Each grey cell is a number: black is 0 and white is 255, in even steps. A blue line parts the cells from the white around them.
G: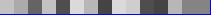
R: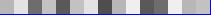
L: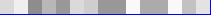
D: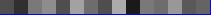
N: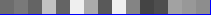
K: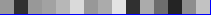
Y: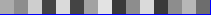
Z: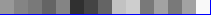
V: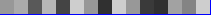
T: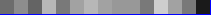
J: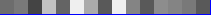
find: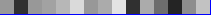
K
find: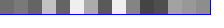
N
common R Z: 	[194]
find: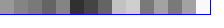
Z
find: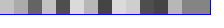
G

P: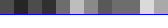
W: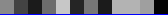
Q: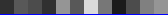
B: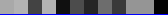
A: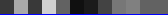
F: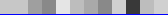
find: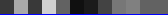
A

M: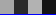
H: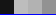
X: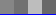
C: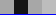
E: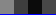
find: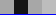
C
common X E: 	[134]
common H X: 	[189]
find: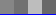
X

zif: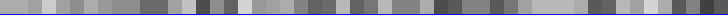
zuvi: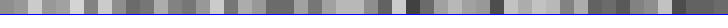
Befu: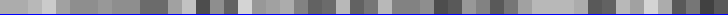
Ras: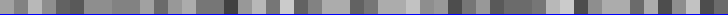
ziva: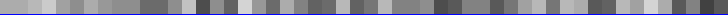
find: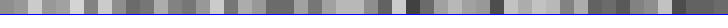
zuvi
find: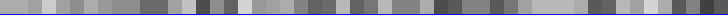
zif

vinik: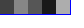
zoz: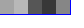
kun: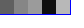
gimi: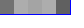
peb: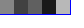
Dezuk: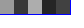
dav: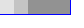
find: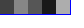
vinik
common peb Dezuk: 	[65]
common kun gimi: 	[96]
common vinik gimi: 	[173]
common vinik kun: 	[134]
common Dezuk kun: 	[155]
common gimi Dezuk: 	[173]

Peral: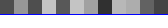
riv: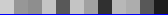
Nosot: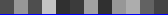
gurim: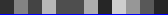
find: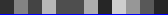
gurim
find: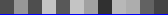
Peral
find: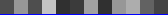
Nosot

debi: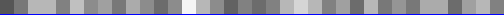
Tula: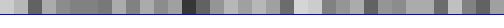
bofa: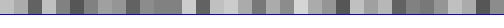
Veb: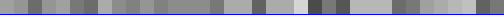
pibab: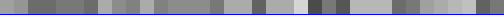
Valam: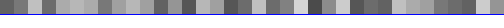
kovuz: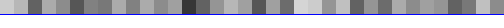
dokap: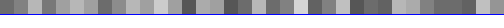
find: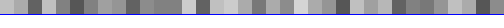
bofa
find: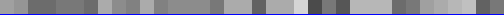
pibab
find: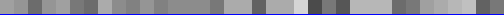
Veb
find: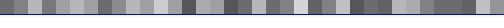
dokap
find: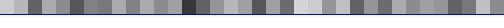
kovuz
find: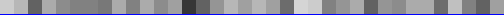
Tula

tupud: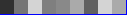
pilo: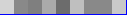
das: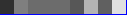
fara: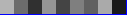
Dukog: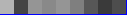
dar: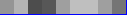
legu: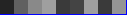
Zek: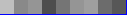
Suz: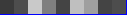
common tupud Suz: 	[127]
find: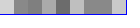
pilo
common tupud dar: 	[117]
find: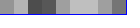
dar
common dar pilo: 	[191]
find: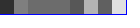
das
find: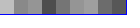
Zek

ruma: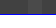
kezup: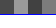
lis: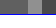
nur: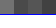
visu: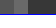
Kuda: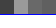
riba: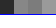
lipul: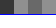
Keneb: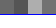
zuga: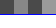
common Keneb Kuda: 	[105]
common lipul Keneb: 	[105]
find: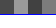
kezup
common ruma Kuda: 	[65]
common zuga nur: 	[74]
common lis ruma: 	[74]

